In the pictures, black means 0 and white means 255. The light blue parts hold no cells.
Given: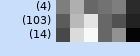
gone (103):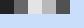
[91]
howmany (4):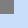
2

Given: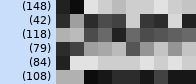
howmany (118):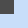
2
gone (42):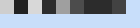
[55]
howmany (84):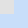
4
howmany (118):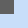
1
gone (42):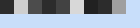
[55]
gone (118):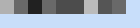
[96]
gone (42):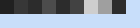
[216]

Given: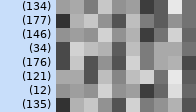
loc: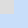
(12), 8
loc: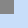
(121), 4

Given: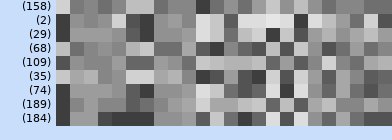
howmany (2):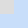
5
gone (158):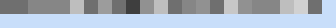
[122]
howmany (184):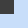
5
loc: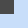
(184), 3

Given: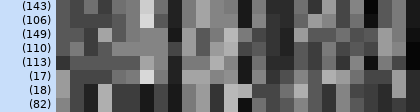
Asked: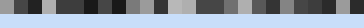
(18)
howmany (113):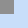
0
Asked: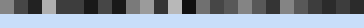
(82)
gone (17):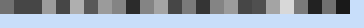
[143]
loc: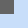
(106), 17
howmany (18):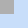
3
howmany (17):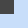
5

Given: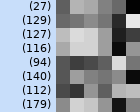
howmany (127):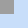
1
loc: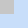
(179), 2

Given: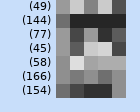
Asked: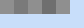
(166)
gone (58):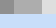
[164]
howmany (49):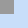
1
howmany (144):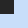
4
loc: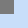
(166), 1
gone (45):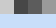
[213]
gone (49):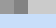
[81]

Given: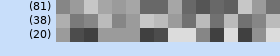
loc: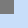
(38), 1
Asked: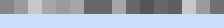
(81)
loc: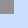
(20), 14
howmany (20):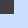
4
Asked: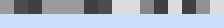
(20)
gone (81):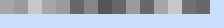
[95]
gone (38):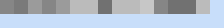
[175]

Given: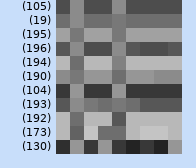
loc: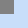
(194), 4
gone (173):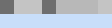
[98]
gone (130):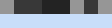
[47]
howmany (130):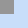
3

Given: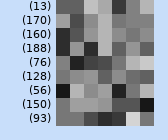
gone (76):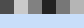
[67]
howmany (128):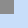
2
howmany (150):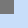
1
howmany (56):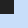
1
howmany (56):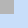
2
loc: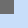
(128), 5
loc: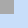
(13), 3

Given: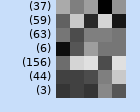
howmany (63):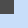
1
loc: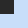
(59), 2
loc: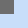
(156), 0
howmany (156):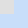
2
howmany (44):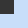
0

